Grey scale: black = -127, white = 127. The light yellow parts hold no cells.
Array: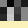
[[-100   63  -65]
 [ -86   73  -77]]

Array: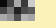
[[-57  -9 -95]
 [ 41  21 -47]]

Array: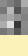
[[ -8  56 -43]
 [ 27  39  16]]

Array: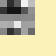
[[ -75 -107 -106]
 [   9    9    6]]

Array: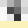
[[118 -51 -20]
 [121 103 -77]]

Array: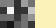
[[-75 116 -80]
 [-19 -16 -72]]
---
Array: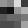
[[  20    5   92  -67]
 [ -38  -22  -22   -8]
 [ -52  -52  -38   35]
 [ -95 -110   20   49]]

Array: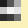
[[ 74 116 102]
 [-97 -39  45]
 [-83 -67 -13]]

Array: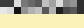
[[ 103   91 -108   19   49   64  -39   49  -96  -55  -39  -80]
 [ -68  -68   91   -8  -23  -39   64   33   91    5   19  -80]]

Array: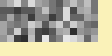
[[ 21  63 -66 -81  63 -53 102 -25   5 102  90  63 -25  48]
 [ 21  48  90   5  90  36  21 -10 -38  21  63  21  63 -10]
 [-25  36 -25   5 -66   5   5 -66 -25  90 -25 -25  36  21]
 [ 36   5 -10   5  77  48 -38  36  77 -10  77  36 -10 -25]
 [ 36 -10  77 -38  48 -53 -66 -38  36  48 -81  21   5  21]
 [-38 -38 -66 -38 -38   5  63 -10 -25  90 -53  36  48 -10]]

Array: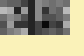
[[  57   42  -91   27  -91   11  -75  -16  -30   57]
 [ -46   27  -75  -75  -91  -60 -118  -60  -75   42]
 [ -16   11   -4  -46  -91   11  -46  -46  -30   -4]
 [ -30   -4   11   42  -91  -60  -46  -30  -46  -16]
 [ -16  -30  -30  -60  -91   11   -4  -16   -4  -16]]

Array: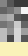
[[ 30  46 -41 -55]
 [ 60  16  86  30]
 [-11   4  74 -27]
 [-27 -11  16 116]
 [  4 -41 -69 -69]
 [ 60 -55  86 -41]]

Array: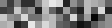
[[  44   58  -94  -67  103   30   88   58  -27  -39  -67 -110  -94  -39
     1   16]
 [  72   16    1   88  -13  -13   44   58    1  -54   88  -54   30 -123
   -54   16]
 [ -67  -54   72  -13   16  -94   58  -27  -80   30  -54  -94   58  -39
    88  -94]
 [   1  -67    1  -80  -80    1   72  103   88  -94   16  -27   58   44
    30  -27]]

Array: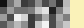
[[ -38   30  -13  -13   -1   71   98  -94   -1   71]
 [ -38   15   57   15  -68   71  114  -52   30   71]
 [-110  -13   42  -68  -52   15  -52  -13  -81   57]
 [  30  -52  114   85  -68  -26   42  -52   42   -1]]
